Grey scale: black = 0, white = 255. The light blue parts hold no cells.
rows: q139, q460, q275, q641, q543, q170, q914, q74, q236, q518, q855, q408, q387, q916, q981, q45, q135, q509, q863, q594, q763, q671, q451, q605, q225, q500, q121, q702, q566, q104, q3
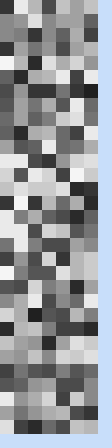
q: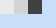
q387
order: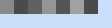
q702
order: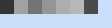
q104
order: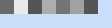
q74
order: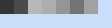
q104

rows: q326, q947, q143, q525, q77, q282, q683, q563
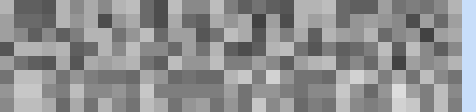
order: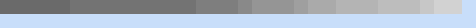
q282
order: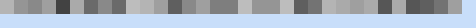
q77
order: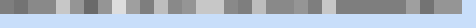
q683
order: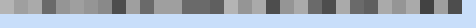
q947
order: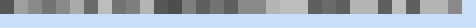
q326
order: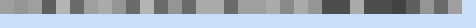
q947

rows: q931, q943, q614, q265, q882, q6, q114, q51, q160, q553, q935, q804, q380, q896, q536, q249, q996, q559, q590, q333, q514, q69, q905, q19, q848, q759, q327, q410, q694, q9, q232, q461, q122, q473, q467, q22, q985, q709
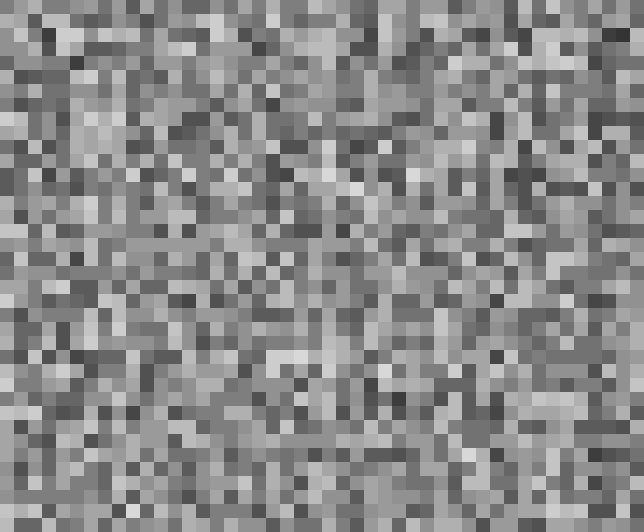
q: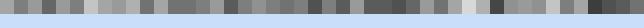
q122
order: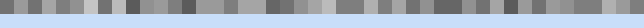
q931
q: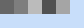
q848
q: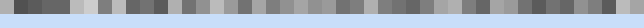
q6
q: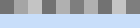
q804
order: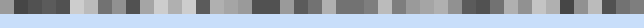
q160

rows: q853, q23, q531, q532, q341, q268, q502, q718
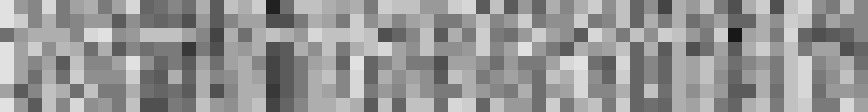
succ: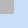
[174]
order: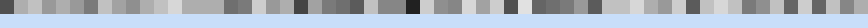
q853
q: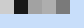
q531
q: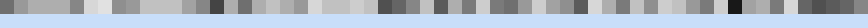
q531
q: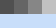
q531
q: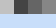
q718
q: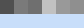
q718

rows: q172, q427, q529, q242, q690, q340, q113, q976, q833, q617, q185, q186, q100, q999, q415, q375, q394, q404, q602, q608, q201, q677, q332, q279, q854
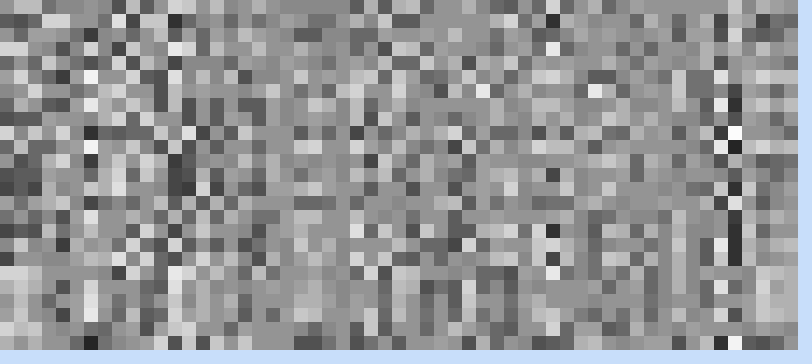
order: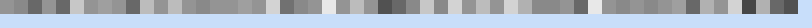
q242
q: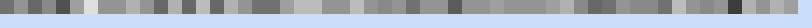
q375
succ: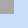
[148]
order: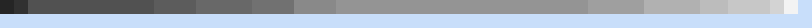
q854
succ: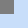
[104]

